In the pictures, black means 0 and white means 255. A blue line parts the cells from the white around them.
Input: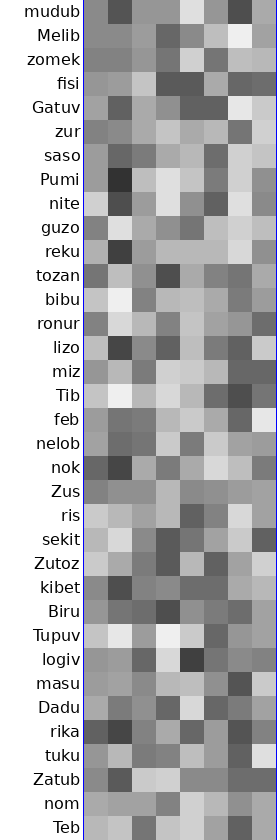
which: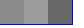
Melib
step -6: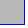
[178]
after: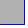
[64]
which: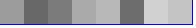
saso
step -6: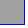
[156]
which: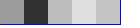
Pumi

